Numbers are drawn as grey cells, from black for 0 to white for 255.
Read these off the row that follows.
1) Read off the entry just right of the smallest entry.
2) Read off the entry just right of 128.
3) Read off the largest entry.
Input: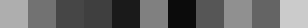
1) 86
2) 11
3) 203

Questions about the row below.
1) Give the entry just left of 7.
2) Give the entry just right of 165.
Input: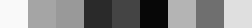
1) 68
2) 153

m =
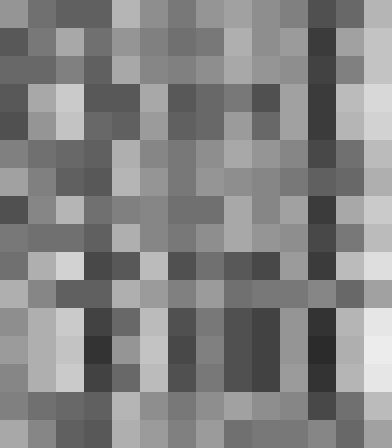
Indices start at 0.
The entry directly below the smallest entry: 51
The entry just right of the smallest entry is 175
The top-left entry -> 149
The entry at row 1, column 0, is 88
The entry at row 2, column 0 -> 104
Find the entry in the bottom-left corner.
168
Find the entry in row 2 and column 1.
104
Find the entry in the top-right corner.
181
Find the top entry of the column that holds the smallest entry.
80
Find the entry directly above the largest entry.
230
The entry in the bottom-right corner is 161
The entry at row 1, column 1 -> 120
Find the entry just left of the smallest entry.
149
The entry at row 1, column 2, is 168
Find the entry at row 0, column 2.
96
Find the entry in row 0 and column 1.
112
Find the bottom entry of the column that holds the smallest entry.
134

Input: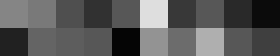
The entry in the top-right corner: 11
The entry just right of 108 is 175
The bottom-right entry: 63
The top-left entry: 133
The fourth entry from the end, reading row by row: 108
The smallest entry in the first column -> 33
